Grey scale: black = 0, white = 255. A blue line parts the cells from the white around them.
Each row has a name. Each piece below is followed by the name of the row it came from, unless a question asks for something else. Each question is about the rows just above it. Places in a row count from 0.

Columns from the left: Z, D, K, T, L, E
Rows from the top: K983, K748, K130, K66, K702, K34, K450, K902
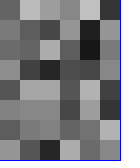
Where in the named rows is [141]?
K66, 0
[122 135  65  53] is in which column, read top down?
E
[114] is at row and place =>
K450, 4
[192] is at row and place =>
K983, 4
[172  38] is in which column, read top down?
K
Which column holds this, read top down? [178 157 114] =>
L
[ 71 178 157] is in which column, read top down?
L

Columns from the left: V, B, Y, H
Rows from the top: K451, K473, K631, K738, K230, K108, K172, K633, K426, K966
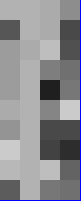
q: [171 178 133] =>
K108
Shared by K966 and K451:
[178]
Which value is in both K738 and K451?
[178]

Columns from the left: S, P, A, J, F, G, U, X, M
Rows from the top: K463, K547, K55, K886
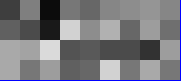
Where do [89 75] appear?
K55
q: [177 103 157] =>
K547
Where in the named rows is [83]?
K55, 3
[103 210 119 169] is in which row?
K886
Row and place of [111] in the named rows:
K547, 8
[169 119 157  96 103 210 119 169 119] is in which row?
K886

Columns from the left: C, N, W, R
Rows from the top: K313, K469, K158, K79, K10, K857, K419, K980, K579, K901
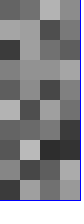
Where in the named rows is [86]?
K980, 0
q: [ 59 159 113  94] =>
K158
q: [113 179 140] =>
K313
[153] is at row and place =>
K901, 3
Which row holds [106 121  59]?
K419

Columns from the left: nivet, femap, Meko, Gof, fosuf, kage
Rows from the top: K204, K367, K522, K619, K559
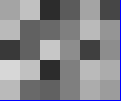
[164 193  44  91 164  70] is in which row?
K204
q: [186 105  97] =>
K559
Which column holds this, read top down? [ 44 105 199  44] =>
Meko
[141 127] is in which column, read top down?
Gof

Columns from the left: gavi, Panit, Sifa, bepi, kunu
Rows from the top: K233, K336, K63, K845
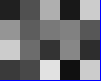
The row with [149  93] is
K336
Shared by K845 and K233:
[204]

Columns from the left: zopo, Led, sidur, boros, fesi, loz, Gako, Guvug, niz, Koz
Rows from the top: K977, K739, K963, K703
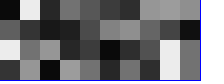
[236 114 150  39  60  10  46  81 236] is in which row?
K963
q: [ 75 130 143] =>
K739
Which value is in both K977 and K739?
[143]
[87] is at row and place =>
K977, 4
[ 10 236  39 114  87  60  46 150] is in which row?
K977

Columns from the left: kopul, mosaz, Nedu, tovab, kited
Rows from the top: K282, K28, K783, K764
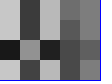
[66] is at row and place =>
K764, 1
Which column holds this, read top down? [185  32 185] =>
Nedu

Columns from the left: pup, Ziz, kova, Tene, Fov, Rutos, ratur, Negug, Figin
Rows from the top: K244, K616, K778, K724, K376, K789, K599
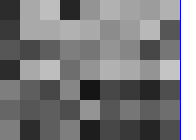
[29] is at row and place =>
K599, 4
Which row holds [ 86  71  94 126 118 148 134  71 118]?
K778
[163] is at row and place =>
K244, 6
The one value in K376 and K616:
[57]
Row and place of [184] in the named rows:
K616, 7
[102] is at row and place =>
K789, 0

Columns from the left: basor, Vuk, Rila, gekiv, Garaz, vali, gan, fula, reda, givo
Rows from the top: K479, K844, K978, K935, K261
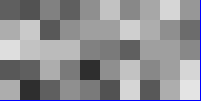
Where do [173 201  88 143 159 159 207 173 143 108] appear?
K844
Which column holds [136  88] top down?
fula
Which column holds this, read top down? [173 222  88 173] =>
basor
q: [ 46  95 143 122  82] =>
K261
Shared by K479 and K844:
[143]
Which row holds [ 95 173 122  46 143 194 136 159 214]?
K935
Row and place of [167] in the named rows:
K479, 7

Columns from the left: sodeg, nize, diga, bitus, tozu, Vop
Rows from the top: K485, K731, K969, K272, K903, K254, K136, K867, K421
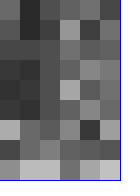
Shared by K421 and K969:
[112]
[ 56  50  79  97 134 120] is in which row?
K272
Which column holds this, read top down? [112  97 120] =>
Vop

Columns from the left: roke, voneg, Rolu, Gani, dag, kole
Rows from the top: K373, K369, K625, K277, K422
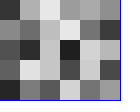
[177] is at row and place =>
K373, 1
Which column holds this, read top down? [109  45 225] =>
voneg
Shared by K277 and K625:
[198]
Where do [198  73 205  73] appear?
K277

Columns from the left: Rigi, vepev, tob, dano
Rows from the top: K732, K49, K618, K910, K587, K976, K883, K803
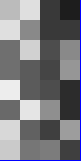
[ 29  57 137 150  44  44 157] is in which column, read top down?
dano
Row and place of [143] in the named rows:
K976, 2
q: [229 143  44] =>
K976
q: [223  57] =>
K732
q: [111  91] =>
K910
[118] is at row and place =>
K803, 1

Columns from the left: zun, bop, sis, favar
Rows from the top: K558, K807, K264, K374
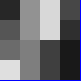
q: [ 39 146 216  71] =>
K558
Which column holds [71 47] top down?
favar
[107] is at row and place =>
K264, 0
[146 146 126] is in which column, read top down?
bop

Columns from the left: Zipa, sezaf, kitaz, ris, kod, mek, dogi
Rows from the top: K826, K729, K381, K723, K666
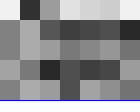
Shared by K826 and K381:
[156]
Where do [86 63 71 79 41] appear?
K729
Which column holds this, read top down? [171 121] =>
sezaf
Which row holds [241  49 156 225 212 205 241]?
K826
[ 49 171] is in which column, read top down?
sezaf

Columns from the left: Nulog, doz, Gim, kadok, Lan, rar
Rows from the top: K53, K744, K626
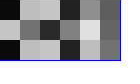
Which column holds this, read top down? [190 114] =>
doz
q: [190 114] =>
K626
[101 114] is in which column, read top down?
rar
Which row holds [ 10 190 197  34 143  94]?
K53
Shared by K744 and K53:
[197]
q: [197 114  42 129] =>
K744
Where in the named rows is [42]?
K744, 2

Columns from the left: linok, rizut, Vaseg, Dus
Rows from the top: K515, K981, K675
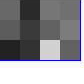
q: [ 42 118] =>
K515
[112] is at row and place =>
K515, 3
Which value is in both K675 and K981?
[98]
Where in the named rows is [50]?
K675, 1
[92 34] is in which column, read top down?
linok
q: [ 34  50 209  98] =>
K675
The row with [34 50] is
K675

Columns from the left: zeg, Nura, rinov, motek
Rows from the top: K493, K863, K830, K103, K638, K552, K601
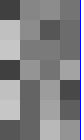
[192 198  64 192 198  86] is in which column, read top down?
zeg
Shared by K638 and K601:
[100]
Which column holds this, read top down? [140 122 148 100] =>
Nura

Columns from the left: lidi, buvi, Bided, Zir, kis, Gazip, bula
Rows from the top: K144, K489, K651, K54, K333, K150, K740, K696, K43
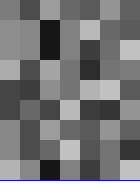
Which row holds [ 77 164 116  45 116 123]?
K54
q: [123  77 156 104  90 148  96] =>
K144
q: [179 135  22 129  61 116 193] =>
K43
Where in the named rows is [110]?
K651, 5
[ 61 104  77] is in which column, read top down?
buvi
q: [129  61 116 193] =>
K43
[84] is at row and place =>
K696, 4

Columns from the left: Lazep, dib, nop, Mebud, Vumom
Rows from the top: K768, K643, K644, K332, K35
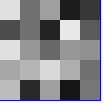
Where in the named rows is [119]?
K35, 4
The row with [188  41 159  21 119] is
K35
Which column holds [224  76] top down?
Lazep
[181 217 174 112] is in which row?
K332
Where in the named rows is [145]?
K644, 4

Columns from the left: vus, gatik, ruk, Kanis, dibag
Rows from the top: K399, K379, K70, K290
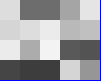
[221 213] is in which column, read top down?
vus
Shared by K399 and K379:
[221]
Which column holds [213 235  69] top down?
vus
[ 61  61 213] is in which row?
K290
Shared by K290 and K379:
[213]
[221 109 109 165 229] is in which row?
K399
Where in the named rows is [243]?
K70, 2

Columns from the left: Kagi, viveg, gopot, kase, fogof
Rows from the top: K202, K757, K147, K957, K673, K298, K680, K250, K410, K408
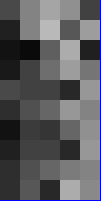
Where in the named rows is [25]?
K957, 0
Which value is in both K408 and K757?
[87]
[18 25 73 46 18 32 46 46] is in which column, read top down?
Kagi

